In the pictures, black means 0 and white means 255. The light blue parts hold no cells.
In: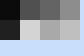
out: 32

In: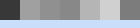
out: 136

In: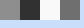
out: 142

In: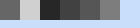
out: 39

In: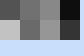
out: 194

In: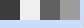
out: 60
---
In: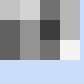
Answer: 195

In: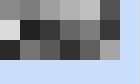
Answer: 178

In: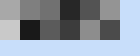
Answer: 148

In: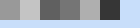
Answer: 153

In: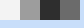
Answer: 107

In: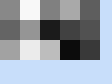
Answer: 189

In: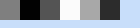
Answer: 127

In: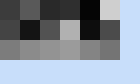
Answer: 155

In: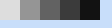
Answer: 98

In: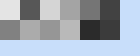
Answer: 185
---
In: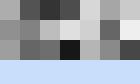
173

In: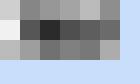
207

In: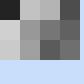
35

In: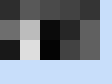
45

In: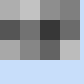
174

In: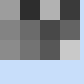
157
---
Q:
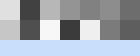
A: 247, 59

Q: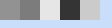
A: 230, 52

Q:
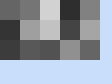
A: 210, 46

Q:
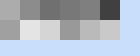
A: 228, 64

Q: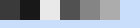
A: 233, 24

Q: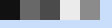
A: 235, 17

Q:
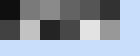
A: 227, 15

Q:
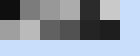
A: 201, 15

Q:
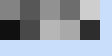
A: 206, 16

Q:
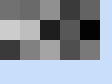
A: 204, 3
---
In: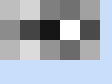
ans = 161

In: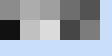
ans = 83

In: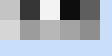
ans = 94

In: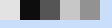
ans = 146

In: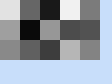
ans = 123

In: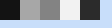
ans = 43

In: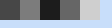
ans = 207

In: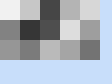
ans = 215

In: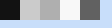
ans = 97
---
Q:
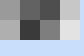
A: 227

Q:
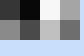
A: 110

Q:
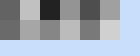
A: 208

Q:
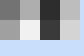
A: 212

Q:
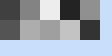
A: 51

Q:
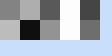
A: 110

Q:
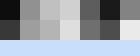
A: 234

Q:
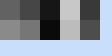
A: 77

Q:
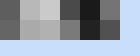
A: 81
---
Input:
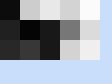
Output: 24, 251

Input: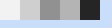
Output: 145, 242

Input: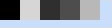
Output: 47, 214

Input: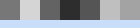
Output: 45, 213

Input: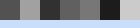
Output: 96, 203

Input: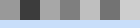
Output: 127, 206
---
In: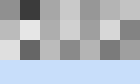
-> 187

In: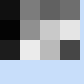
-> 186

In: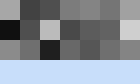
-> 31

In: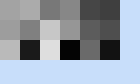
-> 222

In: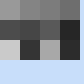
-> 168

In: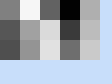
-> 225

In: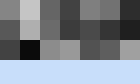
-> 140

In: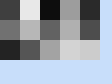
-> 163

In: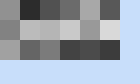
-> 123
